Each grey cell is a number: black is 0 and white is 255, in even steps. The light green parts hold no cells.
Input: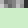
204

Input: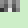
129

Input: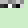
56

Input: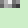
100

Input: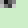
191

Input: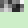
83

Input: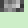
66
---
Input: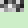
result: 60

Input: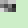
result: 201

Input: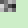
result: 159

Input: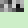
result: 182

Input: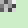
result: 241

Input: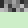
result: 77

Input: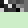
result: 109

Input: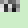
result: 177

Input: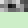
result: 75
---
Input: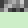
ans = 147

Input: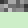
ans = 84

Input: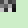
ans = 19

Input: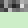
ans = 144

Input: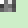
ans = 86

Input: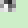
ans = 208

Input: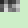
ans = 171

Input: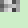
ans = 163
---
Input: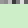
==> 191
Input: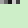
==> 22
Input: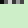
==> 210
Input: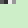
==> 236
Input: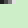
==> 129
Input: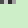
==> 45
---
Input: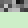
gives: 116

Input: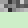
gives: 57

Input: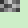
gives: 199

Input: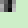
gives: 22

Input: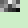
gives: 237

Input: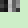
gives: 195

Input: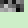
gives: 128

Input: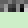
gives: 124

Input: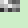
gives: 133
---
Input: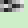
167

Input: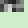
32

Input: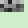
178

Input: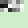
219

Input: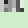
174

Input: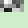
82
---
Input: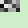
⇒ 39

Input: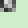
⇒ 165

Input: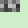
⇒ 79

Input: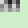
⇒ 162

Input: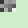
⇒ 236

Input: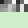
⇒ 78
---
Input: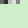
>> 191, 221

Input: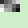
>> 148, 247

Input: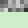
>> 162, 215

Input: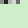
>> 181, 211

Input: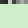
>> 67, 200

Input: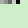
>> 101, 202
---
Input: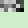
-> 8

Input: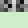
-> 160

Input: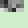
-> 196

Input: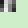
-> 43

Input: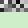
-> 108

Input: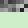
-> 194

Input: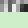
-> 38

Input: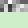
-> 181
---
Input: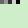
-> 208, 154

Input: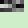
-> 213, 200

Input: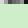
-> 214, 160

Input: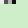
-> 235, 180

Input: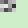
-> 233, 218

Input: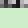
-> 208, 195

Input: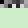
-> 228, 213
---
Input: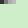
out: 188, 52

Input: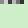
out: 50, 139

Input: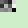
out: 214, 143

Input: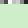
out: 35, 150

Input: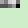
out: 112, 83

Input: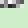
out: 93, 80

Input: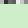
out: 139, 182

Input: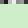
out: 54, 109

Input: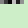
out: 146, 131
